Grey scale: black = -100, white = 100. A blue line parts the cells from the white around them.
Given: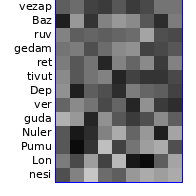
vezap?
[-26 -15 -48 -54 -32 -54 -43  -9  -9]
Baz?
[-76  19 -59   2  19   8 -32 -65  -3]
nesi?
[-38   2  55 -15 -26  19  34  24  34]
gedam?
[ -9  -3 -38 -15   8  14 -48 -43 -32]

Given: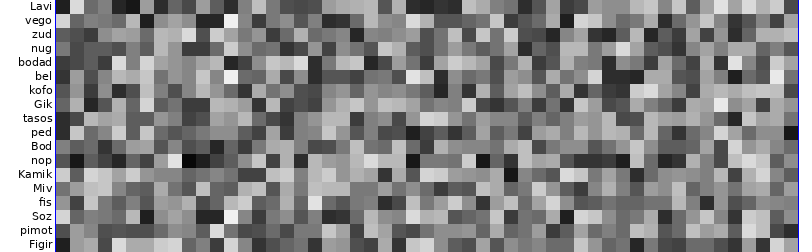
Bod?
[  0 -27 -16 -59 -16  23  28 -33   5 -38 -27 -70 -21 -53  -5  34  39   0
 -43 -38  -5  50 -10 -16  50 -16 -53  39  11   5   5 -10  34  50 -43  -5
  11  11 -33 -10  17  55  11 -27 -27 -21  28 -43  66  17  34   5 -16]
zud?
[-27 -38 -53  11  28  23 -16  44  39  71 -38  60  28  -5  17 -53 -16  39
 -16  -5   5 -70   5   0  11  23 -38 -10  50 -43  55 -10  60 -38 -43 -70
   5  28 -59 -70 -27  44 -70 -27 -53  28 -48  17 -65 -21  39  39  50]
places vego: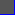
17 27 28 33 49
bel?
[-59  23 -38   5  44  34  55 -10  17   5  55   5  88 -16 -21  34 -43  11
 -65 -33 -33 -48 -10  -5 -38  77  50 -65  11 -16  -5 -38  23  11 -33  34
 -10  11  66 -65 -65 -70  34  34 -33 -38  28   0 -76 -16 -33  83 -10]
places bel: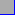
5 15 35 42 43

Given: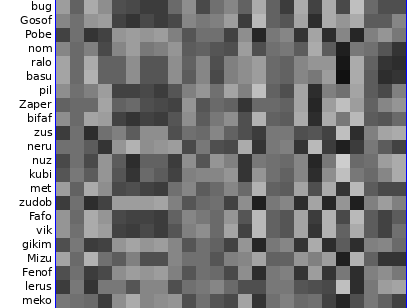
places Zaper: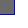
1 2 5 11 14 15
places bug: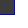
6 7 16
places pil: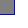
2 9 13 19 24
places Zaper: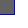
0 4 12 16 22
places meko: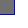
1 10 15 18
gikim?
[-38  -6 -53 -48  17  29  17  23   5 -33 -12 -23 -48  17 -70  -6   5 -59
  34 -65 -28 -65   0   5 -17]
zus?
[-53 -12 -65 -12   0 -28  11  11 -38 -12 -17   5 -23 -38 -53  -6  -6 -38
 -33 -48  50 -65   0  29  34]

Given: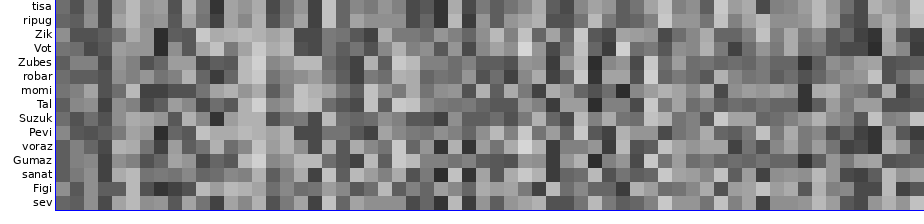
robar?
[-14 -26 -26 -36  12   1  17  -9   1  39 -20 -53 -20  45  57  -9   7  12
  23  -4 -26 -48  -4 -14  39  34 -20  -9 -14  17 -36 -14 -48   7  34 -48
 -20  57 -59  28  28 -36  63 -20  -4 -14 -31  39   7  -9  -4 -26 -14 -36
 -20   1  12  17  51 -36 -14  12]
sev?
[-20 -26  12 -42  28  45  12  17 -31  28  -9 -48  28   7  39 -36  -4  28
 -48  51 -20  28  12  12  12 -42 -20 -59  45 -53  17 -26  17  28  39 -36
 -36  -9  45  -4 -26 -20   1  57  17  17  -9  51   1  28 -48  12  12  17
  45  23 -31 -42  17  39  17  51]

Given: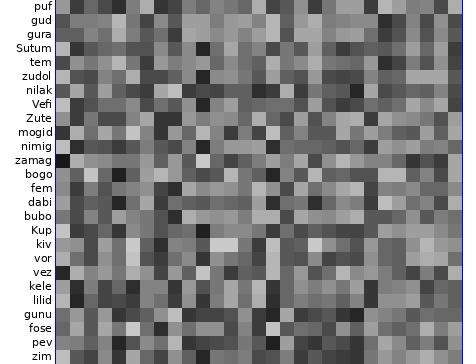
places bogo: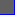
1 5 9 14 19 25
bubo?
[ -7 -42   3 -31  24   3  -7 -36 -64  36  19  13  19  -2  36  36 -42  30
  13   8  24  36 -31 -31 -19  13 -31  -2 -13]
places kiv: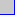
5 11 12 18
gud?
[-36  -2  -2   3  42  -7 -47   8 -31  24  24  -2  19  24   3  42 -25  19
  36  -2   3   8   8 -64 -42   3 -42  13 -42]
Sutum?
[ 42 -58 -31 -19 -13 -36 -36   8 -31   8 -70 -13  30 -13   3 -42  -7 -31
  24 -25 -53 -36 -25 -31 -13  24 -19  24 -53]

